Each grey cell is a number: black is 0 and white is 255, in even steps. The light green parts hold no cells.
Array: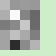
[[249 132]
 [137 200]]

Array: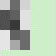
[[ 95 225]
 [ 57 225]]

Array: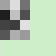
[[193  79]
 [ 61 224]]

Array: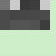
[[69 71]
 [83 84]]

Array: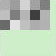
[[126 181]
 [226 192]]

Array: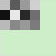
[[232  40]
 [136 153]]
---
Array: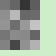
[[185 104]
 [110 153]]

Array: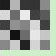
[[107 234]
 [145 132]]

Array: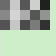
[[212 172]
 [198  75]]

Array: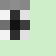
[[ 46 226]
 [ 18  60]]

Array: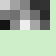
[[113 161]
 [138 237]]

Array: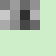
[[147  47]
 [138  70]]

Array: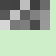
[[194  96]
 [120 126]]

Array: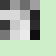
[[217 181]
 [201 228]]

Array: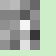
[[130  89]
 [155 244]]
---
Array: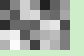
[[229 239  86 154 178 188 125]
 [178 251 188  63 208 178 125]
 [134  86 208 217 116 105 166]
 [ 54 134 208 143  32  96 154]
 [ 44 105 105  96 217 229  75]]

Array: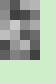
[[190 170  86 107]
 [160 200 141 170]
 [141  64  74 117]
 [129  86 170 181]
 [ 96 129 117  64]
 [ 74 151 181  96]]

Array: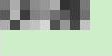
[[172  71 182 193 213  80 151  71 193]
 [121 172  89 141 151 172  50  59 121]
 [ 89 182  59 130 141 112  89  59 112]]

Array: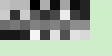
[[204  47 204  90  47  71 235  59  35]
 [195 185 185   0 174  12 165  12  35]
 [109 120 100 129 120 129 109 141 141]
 [ 23  23  35 245  59 225  80 225 216]]

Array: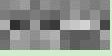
[[176  47  79 155  69  57 187 199 210 166  69]
 [134 144 155 113 144 134 124 144 134 124 134]
 [124 113 113 124 113 102 124 155 124 144 113]
 [113 155 155 134 144 166 113  91 102 102 134]
 [102 176 155 144 166 176 102  91  91 102 166]]

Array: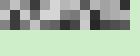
[[202  60 202 109 213 213 130 121 193  48 162 173 182]
 [140 193 140  60 162 213 182 193  89 182 162 173  48]
 [130  60 121 193 109  98  48  70 202  39  70  79  89]]
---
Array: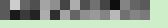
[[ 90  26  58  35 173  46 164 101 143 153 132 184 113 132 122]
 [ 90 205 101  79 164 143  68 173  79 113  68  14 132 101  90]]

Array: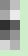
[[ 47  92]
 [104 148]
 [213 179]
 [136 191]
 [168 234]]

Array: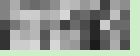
[[ 74 118 152 183 118 141  63 106  74  39 204 106 106]
 [130 172 118 106 118 141 192 183 152 172  63 161 141]
 [130 183 204 204 172 183 214  94 106  74  85 192  94]
 [ 51 192 172 183  85 192 152 172  85  39  94 161  94]
 [ 51 204 204 214  94 214 161 152  74  27  85 172  74]]

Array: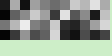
[[  5  57 148  76  97 214  35  17  76  35  67]
 [  5  97 139 202 160  57 225  86 139  26 193]
 [ 26 171  17 160 127 108 127 202 183 225 171]
 [118 183 236 127 108 202  47  35  86 160 214]]

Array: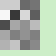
[[247  56 216  94]
 [167 128 146 128]
 [ 76 167 146 187]
 [178 196 116 137]
 [205 205 106 116]]

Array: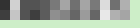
[[ 62 197  83  62  92 143 132 102 155 102 232 176 165]
 [ 50 209  83  83  92 121 165 112 165 121 220 112 176]]

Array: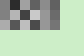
[[129  44 161  97 140  97]
 [172  87 190  75 151 117]
 [129 181  66 201 151 107]]
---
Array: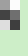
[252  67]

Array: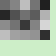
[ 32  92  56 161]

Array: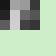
[ 56 104 207]

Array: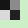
[139 217]

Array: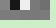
[112 121]

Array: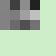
[ 33 160 106]
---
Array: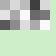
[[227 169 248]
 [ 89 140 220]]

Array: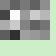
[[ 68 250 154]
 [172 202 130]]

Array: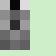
[[141  93 128]
 [159  42 156]]

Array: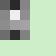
[[135 238 142]
 [140 159 163]]

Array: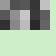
[[ 87 144 198]
 [ 49 135 187]]

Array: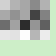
[[169 146 167]
 [109 162  44]]
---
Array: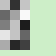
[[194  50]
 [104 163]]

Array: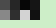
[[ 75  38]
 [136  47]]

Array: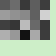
[[ 89 108]
 [156 145]]

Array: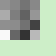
[[146 135]
 [171 126]]

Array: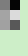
[[125   5]
 [164 219]]

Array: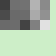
[[ 63 112]
 [ 75 106]]

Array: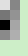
[[224 134]
 [118 147]]

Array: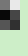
[[118 233]
 [  8  70]]

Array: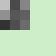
[[193  74]
 [144  87]]
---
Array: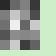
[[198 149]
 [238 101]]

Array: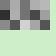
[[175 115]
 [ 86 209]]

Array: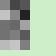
[[136  34]
 [104 162]]

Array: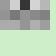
[[121 147]
 [171 149]]

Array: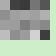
[[160 165]
 [157 126]]

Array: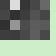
[[ 49  61]
 [149  76]]
